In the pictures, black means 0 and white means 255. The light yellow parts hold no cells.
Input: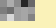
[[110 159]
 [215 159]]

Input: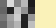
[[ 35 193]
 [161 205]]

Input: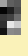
[[ 31  74]
 [ 67 108]]

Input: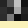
[[ 36 167]
 [121  11]]

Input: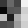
[[ 85  88]
 [ 29 171]]

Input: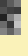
[[ 64  58]
 [127 175]]

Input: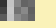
[[200 115]
 [196 139]]

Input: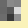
[[ 88 218]
 [ 56 143]]
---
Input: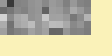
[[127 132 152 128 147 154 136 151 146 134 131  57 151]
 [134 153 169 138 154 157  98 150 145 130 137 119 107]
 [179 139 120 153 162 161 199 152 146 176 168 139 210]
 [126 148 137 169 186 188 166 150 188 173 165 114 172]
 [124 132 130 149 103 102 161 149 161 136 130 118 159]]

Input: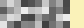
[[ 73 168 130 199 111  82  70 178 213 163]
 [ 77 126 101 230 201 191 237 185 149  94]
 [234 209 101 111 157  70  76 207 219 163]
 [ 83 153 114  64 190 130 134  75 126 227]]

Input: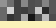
[[ 87 131  83  78 136  65 110 146]
 [ 87  41 201  78  62  65 212 105]
 [ 77 187  83  21 167  65  52 105]]

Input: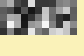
[[117 137 127  59  56  57 221  52  73 174 142]
 [ 93 202 161 111 197  49  23  85  30  78  92]
 [ 96  32  52 107 201 116  53  21 166 173 102]
 [138 199  54 129 246 163 150  25 171 243  78]
 [ 88 197 219 205  99 127 230  63  46 133  47]]

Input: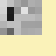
[[169 174 150 168 192 215]
 [161 152 225 147  31 211]
 [179 187 187 189  27 200]
 [160 161 161 192 191 179]
 [174 171 168 189 100 147]]

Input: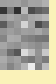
[[176 163 164 148 163 161 159]
 [108  95  76 185  47 122  53]
 [183 172 167 148 157 167 155]
 [108  77 163 212 154 139  92]
 [150 167 157 160 148 158 148]
 [116 118 128 134 168 171 133]
 [154 140 149 159 146 152 166]
 [200 147 188 219  86 109 149]
 [123 143 118 130 160 151 171]
 [189 131 235 182 154 133 161]]

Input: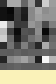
[[157 206  53 156 102 169 169  50]
 [150 141 166 136  30  64   7  17]
 [149 149 159 137  26  62  13  17]
 [126  74 135 151  60  58 135 235]
 [ 77   8 141  79  84  11  64 191]
 [103  52 130 113  76  25 105 206]
 [112 170  38  83 127  65 116  43]
 [ 96 101  96  96  91 100  92  94]
 [182 245  30 133 162 146 134  36]
 [ 95 100  95  95  95 101  95  90]]
